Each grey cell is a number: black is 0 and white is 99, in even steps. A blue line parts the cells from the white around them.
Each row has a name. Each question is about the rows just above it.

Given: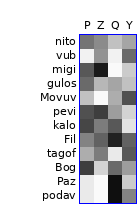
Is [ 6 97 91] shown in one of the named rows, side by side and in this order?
no
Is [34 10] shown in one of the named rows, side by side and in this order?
yes
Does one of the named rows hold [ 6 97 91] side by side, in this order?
no
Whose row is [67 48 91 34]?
tagof
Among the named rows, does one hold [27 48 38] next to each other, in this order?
no

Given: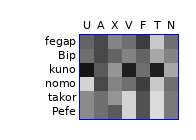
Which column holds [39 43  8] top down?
U
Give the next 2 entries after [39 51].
[39 65]
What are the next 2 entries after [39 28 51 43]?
[24 78]

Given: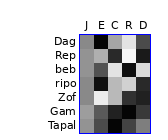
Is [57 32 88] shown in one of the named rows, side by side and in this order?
yes
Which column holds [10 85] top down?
D
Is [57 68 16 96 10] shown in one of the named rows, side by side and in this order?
yes
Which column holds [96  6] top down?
R
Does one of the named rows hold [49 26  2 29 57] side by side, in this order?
no

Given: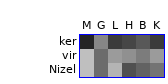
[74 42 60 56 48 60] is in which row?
vir
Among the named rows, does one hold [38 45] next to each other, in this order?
yes
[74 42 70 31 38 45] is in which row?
Nizel
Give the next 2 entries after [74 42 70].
[31 38]

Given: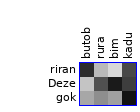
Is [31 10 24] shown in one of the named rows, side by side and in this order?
yes
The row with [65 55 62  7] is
gok
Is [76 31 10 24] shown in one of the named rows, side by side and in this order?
yes
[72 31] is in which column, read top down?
rura
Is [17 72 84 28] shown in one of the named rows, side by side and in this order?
yes
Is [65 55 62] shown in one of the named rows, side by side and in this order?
yes

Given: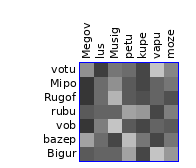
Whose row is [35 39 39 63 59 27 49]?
rubu
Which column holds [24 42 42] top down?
lus
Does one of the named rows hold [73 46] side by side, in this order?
yes
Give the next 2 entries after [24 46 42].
[27 76]

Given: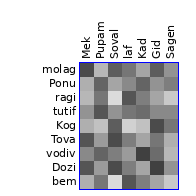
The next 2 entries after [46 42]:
[53 53]
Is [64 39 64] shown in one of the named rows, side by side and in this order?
no

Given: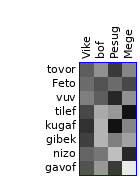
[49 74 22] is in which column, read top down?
Pesug
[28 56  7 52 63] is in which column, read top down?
Mege
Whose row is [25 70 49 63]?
gibek
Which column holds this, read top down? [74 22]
Pesug
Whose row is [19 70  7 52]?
kugaf
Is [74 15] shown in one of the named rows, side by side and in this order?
yes
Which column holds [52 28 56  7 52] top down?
Mege

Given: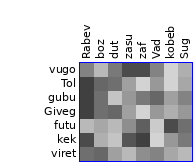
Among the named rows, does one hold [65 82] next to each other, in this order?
no
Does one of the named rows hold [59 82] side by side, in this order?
yes
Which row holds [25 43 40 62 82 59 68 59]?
Giveg
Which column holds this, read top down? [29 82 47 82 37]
zaf
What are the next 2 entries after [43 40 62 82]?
[59 68]
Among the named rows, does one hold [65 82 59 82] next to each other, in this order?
no

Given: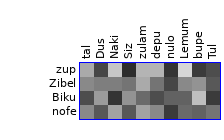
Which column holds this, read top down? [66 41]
zulam
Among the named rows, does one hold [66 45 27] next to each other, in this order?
yes
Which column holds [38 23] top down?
nulo
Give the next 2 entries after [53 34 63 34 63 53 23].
[41 38]
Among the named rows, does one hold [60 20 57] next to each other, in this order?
yes
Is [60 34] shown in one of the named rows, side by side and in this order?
no
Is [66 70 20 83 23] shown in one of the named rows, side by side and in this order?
no

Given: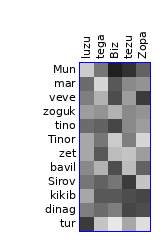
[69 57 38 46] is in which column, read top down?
tega
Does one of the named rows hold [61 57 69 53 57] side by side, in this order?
yes

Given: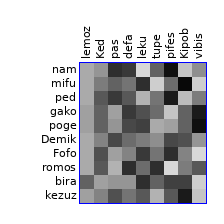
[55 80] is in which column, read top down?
vibis
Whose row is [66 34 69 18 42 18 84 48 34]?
romos
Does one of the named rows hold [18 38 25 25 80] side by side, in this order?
yes
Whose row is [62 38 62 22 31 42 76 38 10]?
gako
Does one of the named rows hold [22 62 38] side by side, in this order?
no
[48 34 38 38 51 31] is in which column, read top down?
Ked

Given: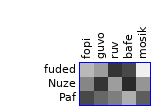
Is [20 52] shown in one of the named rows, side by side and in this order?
no
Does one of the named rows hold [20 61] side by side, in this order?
yes
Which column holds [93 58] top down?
mosik
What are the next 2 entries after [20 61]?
[16 58]

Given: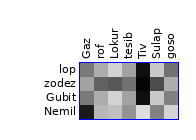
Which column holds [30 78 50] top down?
Sulap
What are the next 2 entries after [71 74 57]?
[86 50]
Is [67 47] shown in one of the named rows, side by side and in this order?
no
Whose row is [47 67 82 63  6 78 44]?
lop

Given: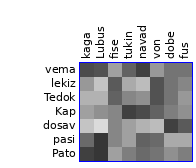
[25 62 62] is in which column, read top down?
tukin
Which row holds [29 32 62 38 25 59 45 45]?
vema
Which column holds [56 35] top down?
fus

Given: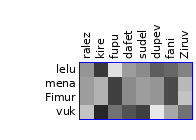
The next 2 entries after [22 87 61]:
[54 36]
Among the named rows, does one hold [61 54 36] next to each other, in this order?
yes

